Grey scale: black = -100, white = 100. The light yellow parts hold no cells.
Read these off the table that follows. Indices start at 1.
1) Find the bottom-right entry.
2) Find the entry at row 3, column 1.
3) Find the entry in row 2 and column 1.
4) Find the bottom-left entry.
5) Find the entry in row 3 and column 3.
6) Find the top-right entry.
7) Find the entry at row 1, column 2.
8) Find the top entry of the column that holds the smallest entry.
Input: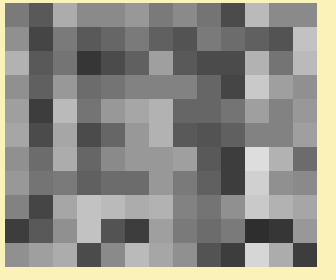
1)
-52
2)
40
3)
13
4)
13
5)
-9
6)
8
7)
-30
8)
46

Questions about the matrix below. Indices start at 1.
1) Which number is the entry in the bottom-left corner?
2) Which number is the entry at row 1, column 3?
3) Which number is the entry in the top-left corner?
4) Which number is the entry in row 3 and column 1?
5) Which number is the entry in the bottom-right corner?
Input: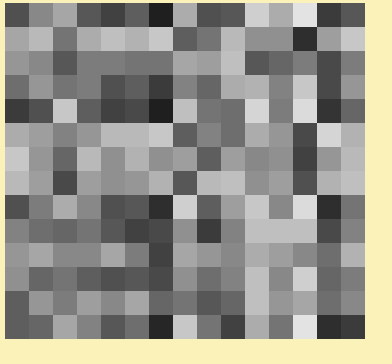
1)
-26
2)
30
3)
-37
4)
18
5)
-54

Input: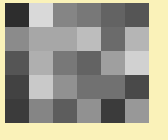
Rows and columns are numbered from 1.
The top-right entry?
-33
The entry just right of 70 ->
4
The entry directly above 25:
-16
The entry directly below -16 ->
25
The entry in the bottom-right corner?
19
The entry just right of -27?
14
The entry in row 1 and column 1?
-65
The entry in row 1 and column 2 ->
70
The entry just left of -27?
4

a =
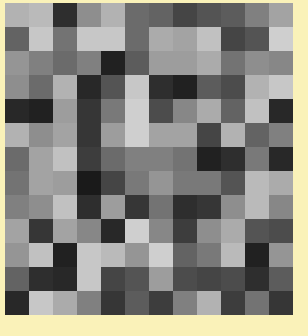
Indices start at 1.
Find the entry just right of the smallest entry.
-46
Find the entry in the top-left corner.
40
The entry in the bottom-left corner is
-69
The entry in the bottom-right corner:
-58
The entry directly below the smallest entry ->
-64
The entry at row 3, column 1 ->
17
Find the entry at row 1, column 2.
46
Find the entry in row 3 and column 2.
0
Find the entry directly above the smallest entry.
-52
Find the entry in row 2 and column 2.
56
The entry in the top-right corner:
28
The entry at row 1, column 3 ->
-64
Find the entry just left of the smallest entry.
23
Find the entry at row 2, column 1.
-22

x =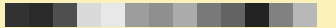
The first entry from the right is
44
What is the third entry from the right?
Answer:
-73
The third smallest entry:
-61
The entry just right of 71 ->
82

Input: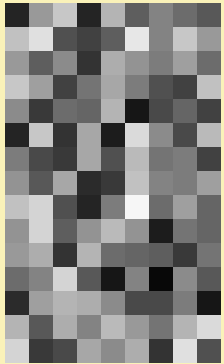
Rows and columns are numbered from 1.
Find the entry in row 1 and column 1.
-72
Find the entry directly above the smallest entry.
-26
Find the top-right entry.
-31
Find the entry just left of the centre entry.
-66
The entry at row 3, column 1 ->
20
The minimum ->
-94
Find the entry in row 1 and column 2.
20
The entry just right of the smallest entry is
9
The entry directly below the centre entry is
-3
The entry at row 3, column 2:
-26
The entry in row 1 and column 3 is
56
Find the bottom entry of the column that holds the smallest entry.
-60
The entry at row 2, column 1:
51
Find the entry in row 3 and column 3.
9
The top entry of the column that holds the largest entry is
-26
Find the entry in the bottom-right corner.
-37
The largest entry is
93
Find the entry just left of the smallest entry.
3
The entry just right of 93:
-15
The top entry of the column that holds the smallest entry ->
3
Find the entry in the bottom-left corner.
66
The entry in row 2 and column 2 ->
76
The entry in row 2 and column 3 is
-37
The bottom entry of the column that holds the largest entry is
36
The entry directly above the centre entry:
-37

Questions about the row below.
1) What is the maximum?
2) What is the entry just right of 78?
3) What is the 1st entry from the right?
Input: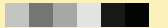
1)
78
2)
-81
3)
-97

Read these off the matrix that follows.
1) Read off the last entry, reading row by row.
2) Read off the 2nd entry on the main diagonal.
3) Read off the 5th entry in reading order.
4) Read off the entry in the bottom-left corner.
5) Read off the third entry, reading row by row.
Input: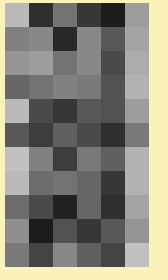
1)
51
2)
7
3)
-78
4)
-5
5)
-10

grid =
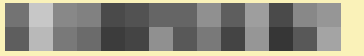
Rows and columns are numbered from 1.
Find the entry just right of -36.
-21
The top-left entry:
-10
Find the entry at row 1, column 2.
56
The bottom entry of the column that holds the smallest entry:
-58
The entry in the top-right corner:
18
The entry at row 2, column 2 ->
45
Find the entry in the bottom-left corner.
-26
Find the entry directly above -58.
-42

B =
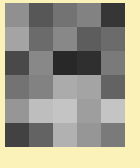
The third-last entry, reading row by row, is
39
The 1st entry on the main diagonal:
13
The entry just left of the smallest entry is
7
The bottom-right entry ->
-4
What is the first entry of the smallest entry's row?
-43
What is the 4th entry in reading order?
2
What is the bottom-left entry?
-48
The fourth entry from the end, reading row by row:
-22
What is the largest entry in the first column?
29
